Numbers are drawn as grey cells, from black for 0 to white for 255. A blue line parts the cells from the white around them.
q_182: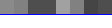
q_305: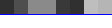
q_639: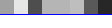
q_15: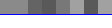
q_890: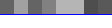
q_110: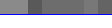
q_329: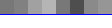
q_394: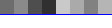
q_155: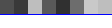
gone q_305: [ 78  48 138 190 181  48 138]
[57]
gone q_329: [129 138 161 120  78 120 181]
[150]
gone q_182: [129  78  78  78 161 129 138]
[69]
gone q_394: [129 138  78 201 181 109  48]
[170]

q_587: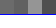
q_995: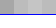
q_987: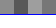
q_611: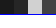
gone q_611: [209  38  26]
[67]
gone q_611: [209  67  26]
[38]
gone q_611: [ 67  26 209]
[38]
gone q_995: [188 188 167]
[197]
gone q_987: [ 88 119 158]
[140]

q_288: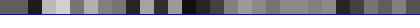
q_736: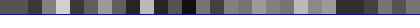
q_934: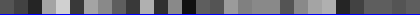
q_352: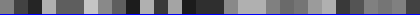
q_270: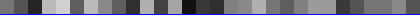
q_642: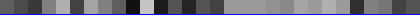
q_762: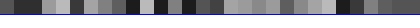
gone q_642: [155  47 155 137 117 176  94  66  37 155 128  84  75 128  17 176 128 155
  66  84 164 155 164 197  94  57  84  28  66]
[146]
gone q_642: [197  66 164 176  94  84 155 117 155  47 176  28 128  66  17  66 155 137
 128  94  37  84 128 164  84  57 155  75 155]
[146]
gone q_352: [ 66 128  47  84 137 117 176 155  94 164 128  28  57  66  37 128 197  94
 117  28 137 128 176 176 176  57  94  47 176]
[106]
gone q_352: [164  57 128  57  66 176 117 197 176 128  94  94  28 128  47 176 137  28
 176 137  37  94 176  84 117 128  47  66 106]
[155]
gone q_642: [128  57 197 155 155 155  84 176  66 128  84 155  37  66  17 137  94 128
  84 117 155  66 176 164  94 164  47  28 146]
[75]

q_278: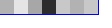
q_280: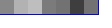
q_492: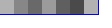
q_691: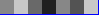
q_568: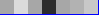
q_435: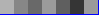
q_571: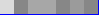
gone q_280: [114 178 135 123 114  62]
[190]
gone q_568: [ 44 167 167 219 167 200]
[178]
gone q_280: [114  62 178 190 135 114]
[123]
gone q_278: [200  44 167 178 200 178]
[229]
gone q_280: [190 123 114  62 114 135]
[178]
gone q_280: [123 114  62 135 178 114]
[190]

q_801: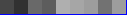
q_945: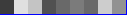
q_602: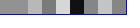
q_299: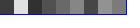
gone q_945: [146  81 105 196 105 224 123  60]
[205]
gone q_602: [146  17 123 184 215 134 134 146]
[196]
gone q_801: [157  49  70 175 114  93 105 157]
[166]
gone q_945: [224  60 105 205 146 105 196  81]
[123]
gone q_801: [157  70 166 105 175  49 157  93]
[114]

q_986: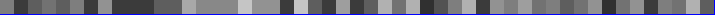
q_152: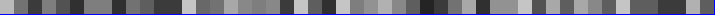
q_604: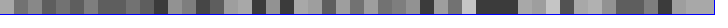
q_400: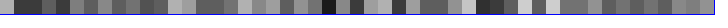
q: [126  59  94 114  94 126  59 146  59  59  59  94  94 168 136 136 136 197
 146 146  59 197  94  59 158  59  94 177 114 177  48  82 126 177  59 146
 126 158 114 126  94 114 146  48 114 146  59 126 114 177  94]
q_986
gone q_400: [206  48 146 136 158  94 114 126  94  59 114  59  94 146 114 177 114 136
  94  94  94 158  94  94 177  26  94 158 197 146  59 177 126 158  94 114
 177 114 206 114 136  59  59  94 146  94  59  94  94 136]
[82]
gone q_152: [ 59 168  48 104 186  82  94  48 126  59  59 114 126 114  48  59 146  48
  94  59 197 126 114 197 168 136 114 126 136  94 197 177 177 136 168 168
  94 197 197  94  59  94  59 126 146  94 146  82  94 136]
[36]
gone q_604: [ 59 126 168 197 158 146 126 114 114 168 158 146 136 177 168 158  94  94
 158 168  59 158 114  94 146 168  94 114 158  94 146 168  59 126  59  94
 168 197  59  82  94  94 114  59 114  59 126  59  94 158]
[70]
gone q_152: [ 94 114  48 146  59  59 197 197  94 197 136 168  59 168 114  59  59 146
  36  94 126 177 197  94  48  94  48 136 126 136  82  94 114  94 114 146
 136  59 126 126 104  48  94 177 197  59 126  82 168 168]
[186]
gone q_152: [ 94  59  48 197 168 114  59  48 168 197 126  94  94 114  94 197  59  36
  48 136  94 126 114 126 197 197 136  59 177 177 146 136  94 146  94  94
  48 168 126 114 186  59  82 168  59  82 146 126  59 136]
[104]

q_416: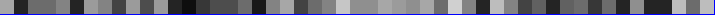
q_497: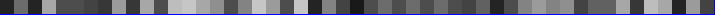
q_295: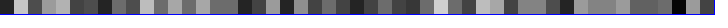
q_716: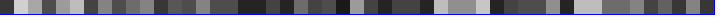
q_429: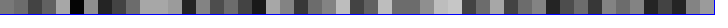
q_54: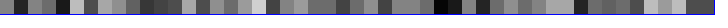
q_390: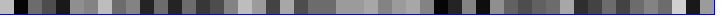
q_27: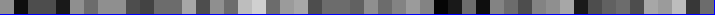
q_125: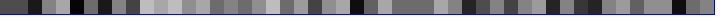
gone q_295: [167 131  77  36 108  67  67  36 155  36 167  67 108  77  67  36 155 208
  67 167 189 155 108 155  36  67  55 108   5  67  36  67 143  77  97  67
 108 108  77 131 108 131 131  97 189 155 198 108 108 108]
[178]
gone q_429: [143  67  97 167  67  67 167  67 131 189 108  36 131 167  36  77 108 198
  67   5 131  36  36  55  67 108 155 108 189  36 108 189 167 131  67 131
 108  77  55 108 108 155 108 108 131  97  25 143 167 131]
[120]
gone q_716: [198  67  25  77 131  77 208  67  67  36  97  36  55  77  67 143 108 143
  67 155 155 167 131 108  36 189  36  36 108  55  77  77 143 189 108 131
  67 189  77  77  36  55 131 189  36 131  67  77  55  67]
[87]
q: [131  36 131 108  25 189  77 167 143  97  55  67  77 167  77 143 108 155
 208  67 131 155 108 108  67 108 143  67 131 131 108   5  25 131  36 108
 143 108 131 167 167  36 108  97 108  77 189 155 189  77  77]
q_54
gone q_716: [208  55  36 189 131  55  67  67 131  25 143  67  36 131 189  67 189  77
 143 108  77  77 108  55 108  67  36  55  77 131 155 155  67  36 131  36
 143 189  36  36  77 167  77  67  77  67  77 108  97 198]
[87]
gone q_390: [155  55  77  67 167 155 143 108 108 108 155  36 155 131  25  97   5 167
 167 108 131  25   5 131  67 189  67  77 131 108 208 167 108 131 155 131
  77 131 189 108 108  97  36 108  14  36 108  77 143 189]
[46]

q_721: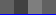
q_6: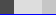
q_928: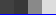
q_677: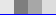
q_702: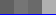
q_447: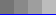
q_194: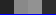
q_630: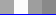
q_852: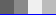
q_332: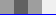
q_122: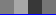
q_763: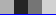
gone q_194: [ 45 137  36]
[146]
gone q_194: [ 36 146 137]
[45]
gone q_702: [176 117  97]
[106]

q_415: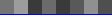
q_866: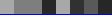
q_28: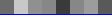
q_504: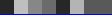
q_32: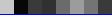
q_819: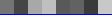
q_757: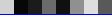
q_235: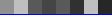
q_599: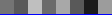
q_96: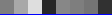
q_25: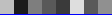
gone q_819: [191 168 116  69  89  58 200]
[98]
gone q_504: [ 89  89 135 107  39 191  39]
[180]
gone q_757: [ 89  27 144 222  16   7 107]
[210]
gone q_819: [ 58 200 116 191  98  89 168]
[69]
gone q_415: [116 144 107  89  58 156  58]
[79]

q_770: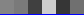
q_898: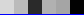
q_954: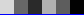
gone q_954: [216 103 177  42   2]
[93]
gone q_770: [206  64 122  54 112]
[132]

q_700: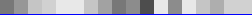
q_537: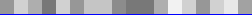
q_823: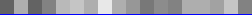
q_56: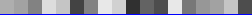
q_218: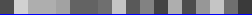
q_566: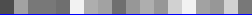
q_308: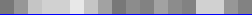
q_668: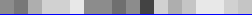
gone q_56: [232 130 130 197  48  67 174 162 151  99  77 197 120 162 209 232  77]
[221]
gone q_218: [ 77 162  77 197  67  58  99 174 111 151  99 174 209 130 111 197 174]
[89]
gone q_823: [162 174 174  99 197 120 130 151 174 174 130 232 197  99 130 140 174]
[185]

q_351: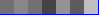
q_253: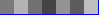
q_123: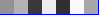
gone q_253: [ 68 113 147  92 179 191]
[123]
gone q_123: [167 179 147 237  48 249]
[57]

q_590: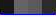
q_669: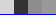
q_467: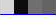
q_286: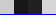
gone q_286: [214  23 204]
[33]
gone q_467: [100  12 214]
[112]
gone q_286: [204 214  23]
[33]
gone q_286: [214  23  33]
[204]
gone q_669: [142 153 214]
[52]
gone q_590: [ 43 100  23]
[90]

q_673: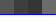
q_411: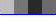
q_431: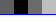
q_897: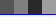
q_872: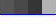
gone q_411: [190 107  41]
[117]
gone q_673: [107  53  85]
[62]

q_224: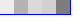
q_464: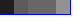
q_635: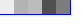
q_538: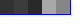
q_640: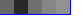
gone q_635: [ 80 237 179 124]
[188]
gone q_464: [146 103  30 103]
[92]
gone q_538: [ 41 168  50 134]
[60]
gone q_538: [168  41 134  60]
[50]

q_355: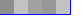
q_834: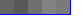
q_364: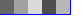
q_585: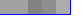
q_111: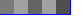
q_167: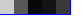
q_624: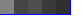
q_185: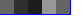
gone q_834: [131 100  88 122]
[112]
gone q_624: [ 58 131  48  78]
[69]
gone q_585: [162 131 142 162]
[172]
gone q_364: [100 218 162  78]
[182]
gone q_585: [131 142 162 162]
[172]
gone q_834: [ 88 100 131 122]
[112]

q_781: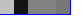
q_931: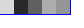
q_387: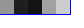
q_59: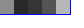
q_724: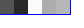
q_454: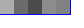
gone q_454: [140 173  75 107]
[130]
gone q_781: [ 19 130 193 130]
[119]
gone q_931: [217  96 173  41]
[150]
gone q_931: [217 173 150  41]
[96]
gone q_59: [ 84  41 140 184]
[53]
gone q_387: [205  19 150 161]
[31]
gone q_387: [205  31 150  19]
[161]

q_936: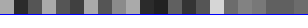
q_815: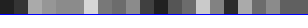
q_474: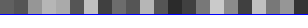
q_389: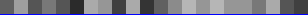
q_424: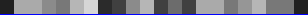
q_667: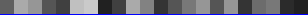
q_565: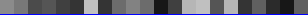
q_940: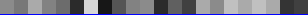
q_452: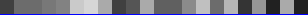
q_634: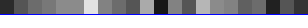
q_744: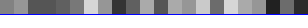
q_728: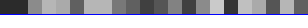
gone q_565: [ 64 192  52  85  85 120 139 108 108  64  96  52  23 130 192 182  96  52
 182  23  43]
[75]
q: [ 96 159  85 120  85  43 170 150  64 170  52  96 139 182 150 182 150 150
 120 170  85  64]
q_389
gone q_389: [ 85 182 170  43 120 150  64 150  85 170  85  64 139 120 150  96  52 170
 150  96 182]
[159]

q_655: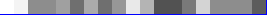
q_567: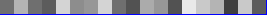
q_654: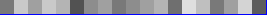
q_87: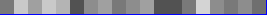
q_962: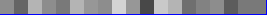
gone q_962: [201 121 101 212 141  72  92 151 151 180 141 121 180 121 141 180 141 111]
[130]
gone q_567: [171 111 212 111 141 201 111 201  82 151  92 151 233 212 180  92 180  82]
[63]
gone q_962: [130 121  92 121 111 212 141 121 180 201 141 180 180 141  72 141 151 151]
[101]
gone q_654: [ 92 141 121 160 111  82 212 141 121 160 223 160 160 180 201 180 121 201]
[191]
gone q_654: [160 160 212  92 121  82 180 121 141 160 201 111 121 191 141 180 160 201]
[223]

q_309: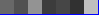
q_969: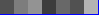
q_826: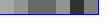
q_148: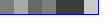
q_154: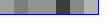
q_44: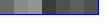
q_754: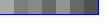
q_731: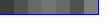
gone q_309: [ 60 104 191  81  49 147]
[70]
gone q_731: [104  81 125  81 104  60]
[115]
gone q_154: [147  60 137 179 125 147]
[159]
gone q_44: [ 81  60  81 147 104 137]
[93]

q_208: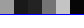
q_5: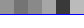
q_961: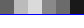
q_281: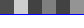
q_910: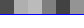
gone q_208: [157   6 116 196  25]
[35]
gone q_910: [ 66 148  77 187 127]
[175]
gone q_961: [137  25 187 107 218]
[98]

